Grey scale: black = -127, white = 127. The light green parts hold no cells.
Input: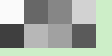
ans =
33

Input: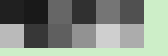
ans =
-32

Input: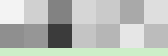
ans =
-68

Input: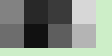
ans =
-33

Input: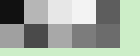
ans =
40

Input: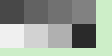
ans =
48

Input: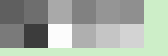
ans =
124

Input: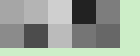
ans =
59

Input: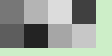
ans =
38
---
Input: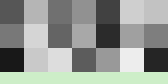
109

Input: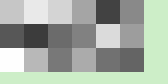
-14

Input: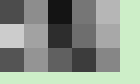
-67

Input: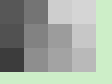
35

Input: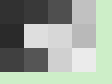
80

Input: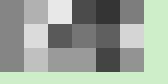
-59

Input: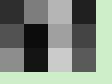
75

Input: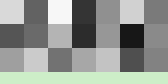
-48

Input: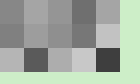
72
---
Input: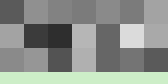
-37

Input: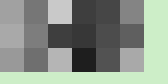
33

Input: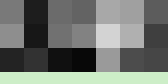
-6

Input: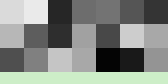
90

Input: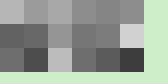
54

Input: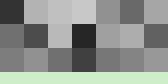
-76

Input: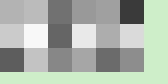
51

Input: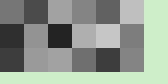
-9

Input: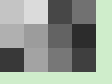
68
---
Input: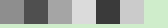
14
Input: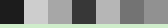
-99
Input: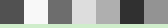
-46
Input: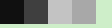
-111
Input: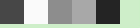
-56
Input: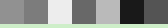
17
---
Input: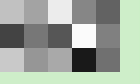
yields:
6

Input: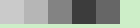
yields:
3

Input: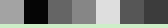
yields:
-26

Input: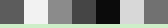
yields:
-14

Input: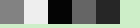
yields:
-26

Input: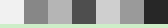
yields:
26

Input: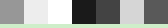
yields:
23
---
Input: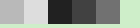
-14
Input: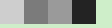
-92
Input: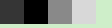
88
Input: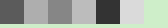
90
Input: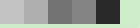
-86
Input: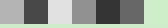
-24
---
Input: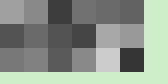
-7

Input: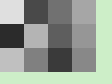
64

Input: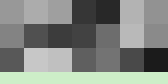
-39

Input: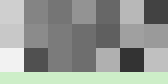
114

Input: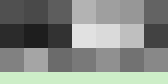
1

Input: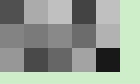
23

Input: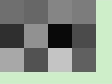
40

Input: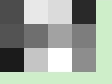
-100

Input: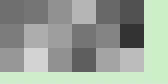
23

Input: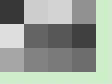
38
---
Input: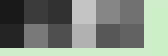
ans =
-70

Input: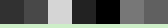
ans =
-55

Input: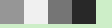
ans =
112

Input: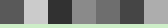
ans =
75

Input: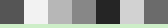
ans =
114

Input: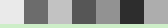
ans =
-19

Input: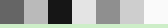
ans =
58

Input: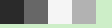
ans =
-24
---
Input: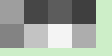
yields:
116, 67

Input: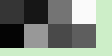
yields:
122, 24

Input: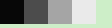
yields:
106, 37

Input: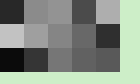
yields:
66, 46

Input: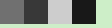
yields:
77, -15

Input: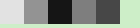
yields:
98, 19

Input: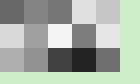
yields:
115, 102

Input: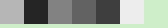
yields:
108, 54

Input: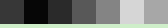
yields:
85, 39

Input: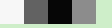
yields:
118, 13
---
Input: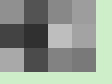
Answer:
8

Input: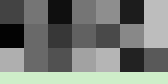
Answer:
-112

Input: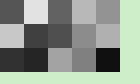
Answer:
-29

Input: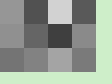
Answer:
82

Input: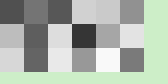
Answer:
-40

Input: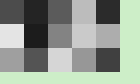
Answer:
-36

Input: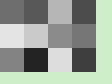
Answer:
54

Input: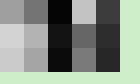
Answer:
-122
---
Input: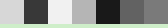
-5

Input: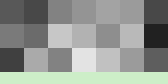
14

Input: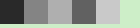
4

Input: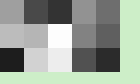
2

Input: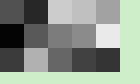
-25

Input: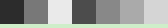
8

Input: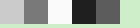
-6
